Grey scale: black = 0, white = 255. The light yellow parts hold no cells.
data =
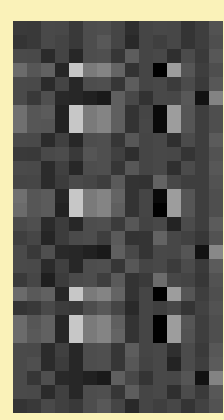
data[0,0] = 58
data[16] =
[74, 57, 79, 41, 39, 33, 26, 95, 72, 52, 72, 71, 85, 18, 136]
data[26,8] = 93
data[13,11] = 157
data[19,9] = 69
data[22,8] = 51
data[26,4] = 39
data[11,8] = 51
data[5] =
[74, 57, 79, 41, 39, 33, 26, 95, 72, 50, 72, 71, 88, 18, 131]
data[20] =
[52, 57, 73, 60, 57, 77, 88, 69, 41, 69, 63, 71, 52, 66, 82]
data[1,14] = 78
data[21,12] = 85
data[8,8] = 87
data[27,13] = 66
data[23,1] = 73
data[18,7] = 90
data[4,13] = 58
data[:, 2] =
[73, 73, 43, 97, 43, 79, 91, 85, 43, 73, 43, 43, 91, 91, 43, 37, 79, 43, 31, 97, 73, 97, 97, 43, 43, 79, 43, 73]
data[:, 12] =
[52, 52, 75, 85, 75, 88, 85, 85, 75, 52, 75, 62, 85, 85, 75, 65, 85, 75, 68, 85, 52, 85, 82, 75, 75, 85, 75, 52]
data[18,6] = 62
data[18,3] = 60
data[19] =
[107, 89, 97, 38, 199, 122, 132, 100, 51, 69, 1, 157, 85, 62, 78]
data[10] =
[74, 73, 43, 64, 39, 77, 79, 54, 87, 69, 72, 47, 75, 62, 87]
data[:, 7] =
[69, 69, 54, 100, 54, 95, 95, 95, 54, 64, 54, 90, 100, 95, 59, 90, 95, 54, 90, 100, 69, 95, 100, 54, 54, 95, 54, 69]
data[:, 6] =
[79, 88, 79, 132, 79, 26, 132, 132, 79, 79, 79, 62, 132, 132, 79, 62, 26, 79, 62, 132, 88, 132, 132, 79, 79, 26, 79, 88]
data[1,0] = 52
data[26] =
[74, 73, 43, 64, 39, 77, 79, 54, 93, 69, 72, 47, 75, 58, 87]
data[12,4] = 199
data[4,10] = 72
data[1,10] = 63
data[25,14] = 131
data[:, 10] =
[72, 63, 72, 1, 72, 72, 10, 10, 72, 72, 72, 99, 10, 1, 72, 99, 72, 72, 108, 1, 63, 1, 1, 72, 72, 72, 72, 63]
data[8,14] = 91

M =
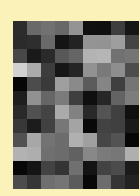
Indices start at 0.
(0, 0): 44
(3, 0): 209
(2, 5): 179
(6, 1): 81
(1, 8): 68
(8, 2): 115
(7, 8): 26
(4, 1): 76
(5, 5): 15
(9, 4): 97
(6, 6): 84
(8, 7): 83
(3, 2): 61
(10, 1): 21
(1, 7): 158
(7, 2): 65
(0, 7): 62
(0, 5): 16
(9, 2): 111
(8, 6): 70
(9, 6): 123
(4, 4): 138
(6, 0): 41
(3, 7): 142
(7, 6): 66
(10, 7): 76
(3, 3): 22
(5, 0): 30

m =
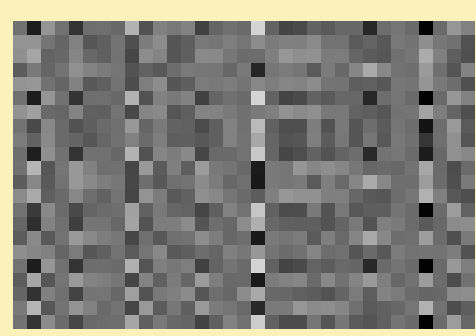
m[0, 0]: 113
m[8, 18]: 101
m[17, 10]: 127
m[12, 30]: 128
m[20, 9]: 153
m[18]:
[92, 166, 86, 117, 153, 131, 126, 118, 70, 132, 96, 123, 102, 155, 126, 105, 105, 25, 123, 130, 134, 106, 136, 113, 132, 153, 126, 103, 113, 156, 108, 77, 113]
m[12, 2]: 95
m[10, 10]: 91
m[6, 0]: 146
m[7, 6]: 106
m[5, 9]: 82
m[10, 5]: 129
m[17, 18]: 97
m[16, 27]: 123
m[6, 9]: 133
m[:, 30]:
[106, 119, 128, 111, 121, 106, 125, 109, 111, 104, 106, 108, 128, 107, 104, 108, 115, 106, 108, 104, 114, 107]
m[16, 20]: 113
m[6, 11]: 85
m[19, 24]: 123
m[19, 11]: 127
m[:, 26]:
[109, 87, 86, 136, 87, 109, 86, 91, 88, 115, 106, 136, 86, 94, 128, 136, 88, 106, 126, 131, 97, 96]
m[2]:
[143, 165, 99, 103, 133, 103, 96, 115, 70, 140, 132, 85, 95, 137, 136, 119, 108, 108, 127, 151, 142, 145, 123, 124, 101, 91, 86, 112, 118, 171, 128, 94, 79]
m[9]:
[110, 30, 143, 113, 51, 113, 113, 103, 178, 82, 133, 124, 137, 70, 105, 106, 114, 200, 101, 70, 78, 98, 83, 100, 109, 41, 115, 119, 107, 28, 104, 145, 135]
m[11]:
[92, 135, 90, 114, 152, 137, 126, 119, 71, 110, 88, 111, 115, 139, 124, 103, 111, 25, 122, 118, 122, 90, 127, 105, 134, 170, 136, 110, 110, 157, 108, 79, 122]
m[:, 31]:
[150, 113, 94, 84, 109, 151, 100, 153, 144, 145, 77, 79, 87, 156, 139, 79, 125, 152, 77, 138, 77, 156]
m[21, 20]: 76
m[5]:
[113, 29, 149, 113, 51, 110, 111, 104, 178, 82, 129, 121, 130, 65, 100, 112, 106, 212, 98, 68, 74, 98, 90, 103, 103, 40, 109, 117, 106, 2, 106, 151, 129]
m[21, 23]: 118
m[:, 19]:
[68, 128, 151, 123, 134, 68, 146, 78, 82, 70, 118, 118, 151, 76, 96, 117, 107, 68, 130, 103, 122, 76]
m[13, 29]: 4
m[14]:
[102, 46, 130, 111, 63, 117, 116, 103, 163, 82, 125, 126, 139, 84, 110, 103, 140, 175, 104, 96, 94, 95, 83, 100, 121, 82, 128, 122, 107, 90, 104, 139, 141]
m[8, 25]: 118
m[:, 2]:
[149, 117, 99, 101, 114, 149, 105, 136, 137, 143, 86, 90, 95, 137, 130, 89, 129, 149, 86, 128, 86, 139]
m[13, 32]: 98
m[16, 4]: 123

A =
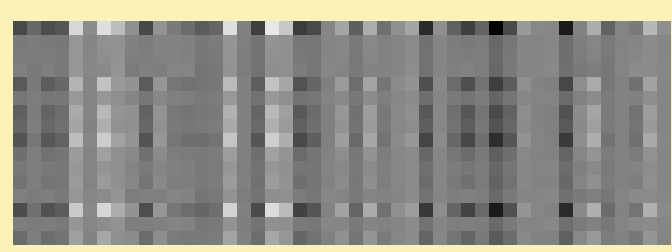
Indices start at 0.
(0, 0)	73
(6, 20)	90
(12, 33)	125
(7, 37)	131
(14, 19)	143
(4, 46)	134
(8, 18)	206
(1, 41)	134
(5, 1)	125
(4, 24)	109
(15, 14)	124
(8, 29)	69
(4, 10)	149
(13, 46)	138
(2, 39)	111
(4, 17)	94
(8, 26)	115
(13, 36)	149
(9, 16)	128
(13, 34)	27
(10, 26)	128
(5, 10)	135
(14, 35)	121
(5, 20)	114
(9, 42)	124
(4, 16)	129
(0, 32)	64
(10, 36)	134
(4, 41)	170
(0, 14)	101
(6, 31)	111
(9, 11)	125
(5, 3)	119
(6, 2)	99
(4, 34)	62
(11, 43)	130
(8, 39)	58
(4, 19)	166
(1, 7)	145

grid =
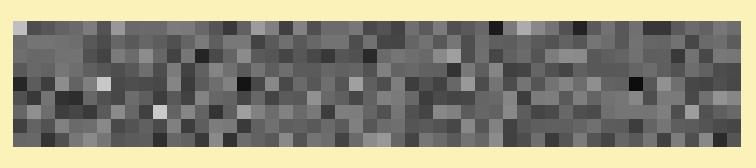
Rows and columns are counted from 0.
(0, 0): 191
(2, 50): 120
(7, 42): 92
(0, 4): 106
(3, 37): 101
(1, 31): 118
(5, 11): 89
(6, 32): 91
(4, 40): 109
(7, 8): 83
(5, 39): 90
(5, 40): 126
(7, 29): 90
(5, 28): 104
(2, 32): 78
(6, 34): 98
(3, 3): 118
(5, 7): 71
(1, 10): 93
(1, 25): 113
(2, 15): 101
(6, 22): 61
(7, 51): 70
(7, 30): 83
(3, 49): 97
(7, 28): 85
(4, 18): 136
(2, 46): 95
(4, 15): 129
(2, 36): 107
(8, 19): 137
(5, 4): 45
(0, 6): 83
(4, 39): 131
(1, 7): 102
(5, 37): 123
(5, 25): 98
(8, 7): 86
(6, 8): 102
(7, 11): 128

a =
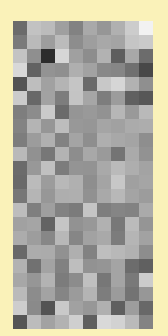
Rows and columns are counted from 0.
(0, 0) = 107
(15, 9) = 162
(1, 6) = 168
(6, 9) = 185
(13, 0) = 189
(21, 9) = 131
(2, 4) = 160
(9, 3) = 179
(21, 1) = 188
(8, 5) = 142
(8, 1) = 156
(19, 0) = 186
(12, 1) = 181
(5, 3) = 125
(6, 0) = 126
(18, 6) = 119
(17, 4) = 190
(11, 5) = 142
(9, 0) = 185
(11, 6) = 164
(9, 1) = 145
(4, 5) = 106
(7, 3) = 189
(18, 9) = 204
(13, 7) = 133
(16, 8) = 177
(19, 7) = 155
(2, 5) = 141
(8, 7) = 168
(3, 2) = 147
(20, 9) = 104
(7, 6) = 165
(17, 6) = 149
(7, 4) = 152
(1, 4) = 141
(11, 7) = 199
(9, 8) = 170
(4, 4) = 197
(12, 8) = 164
